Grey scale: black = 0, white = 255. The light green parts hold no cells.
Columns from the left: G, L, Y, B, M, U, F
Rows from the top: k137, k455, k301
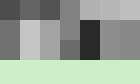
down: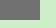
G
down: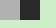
M
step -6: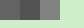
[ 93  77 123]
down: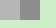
U
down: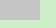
L

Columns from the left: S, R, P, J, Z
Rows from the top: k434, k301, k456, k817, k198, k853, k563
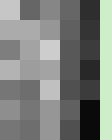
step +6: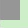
[156]
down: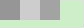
P
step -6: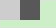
[199  82]
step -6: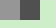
[144  74]
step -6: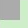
[165]

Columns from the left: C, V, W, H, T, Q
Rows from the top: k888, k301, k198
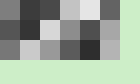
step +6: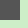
[91]
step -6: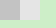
[189 223]
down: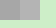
Q
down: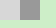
W

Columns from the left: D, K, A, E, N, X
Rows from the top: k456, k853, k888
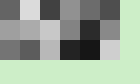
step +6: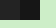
[41 28]
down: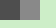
X
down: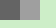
D
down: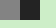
E
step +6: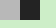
[190  41]
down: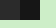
N

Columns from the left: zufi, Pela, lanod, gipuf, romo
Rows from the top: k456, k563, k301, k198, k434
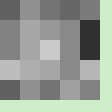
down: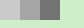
lanod
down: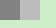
zufi

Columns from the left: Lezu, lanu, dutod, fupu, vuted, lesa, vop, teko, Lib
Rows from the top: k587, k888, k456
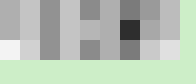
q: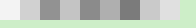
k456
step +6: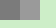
[129 160]
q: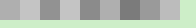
k587
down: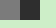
vop

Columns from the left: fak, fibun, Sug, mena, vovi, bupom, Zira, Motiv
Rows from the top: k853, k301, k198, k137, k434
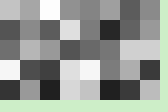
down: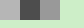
fibun
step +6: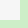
[252]
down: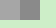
fibun
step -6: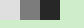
[217 118  33]
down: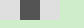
mena
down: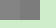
vovi

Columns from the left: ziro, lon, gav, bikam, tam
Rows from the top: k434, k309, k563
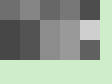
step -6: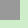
[147]
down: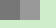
bikam

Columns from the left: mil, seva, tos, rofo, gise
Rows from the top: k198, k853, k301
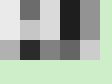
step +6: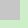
[204]
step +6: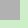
[183]

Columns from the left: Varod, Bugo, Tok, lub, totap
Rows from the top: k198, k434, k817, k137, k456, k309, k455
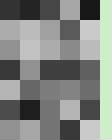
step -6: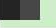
[30 64]
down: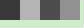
Varod
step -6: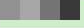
[139 160 110  51]
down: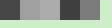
Tok
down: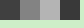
lub
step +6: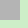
[186]
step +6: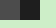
[82 36]

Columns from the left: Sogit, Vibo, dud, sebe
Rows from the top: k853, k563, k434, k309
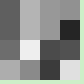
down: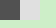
sebe
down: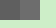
Sogit
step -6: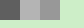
[ 89 174 146]
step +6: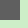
[101]
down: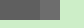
Sogit
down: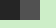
sebe
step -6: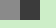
[132  53]

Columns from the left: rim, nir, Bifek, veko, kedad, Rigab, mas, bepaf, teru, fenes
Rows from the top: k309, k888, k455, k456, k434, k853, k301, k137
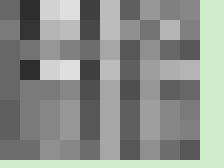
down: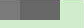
rim
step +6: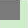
[128]
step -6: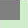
[122]
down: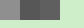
mas
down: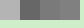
fenes
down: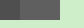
mas

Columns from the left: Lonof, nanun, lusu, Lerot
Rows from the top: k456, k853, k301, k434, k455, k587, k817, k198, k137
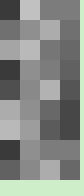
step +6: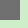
[118]
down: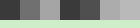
Lonof
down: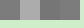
lusu

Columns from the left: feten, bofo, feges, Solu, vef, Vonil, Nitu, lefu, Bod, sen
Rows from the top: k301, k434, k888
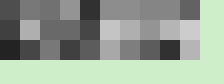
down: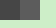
vef
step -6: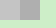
[190 169]
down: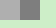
Nitu
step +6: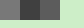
[126  70  98]
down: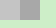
Vonil
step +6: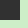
[55]

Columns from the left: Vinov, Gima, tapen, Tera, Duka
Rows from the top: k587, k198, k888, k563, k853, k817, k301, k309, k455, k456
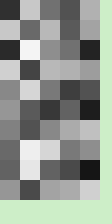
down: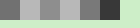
tapen
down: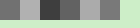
Tera

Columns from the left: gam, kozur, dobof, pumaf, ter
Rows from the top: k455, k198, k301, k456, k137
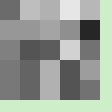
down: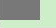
gam
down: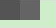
kozur
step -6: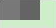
[114  94]
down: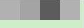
dobof

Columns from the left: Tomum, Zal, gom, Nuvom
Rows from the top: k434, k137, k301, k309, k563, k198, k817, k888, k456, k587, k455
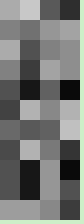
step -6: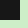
[17]
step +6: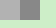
[184 142]

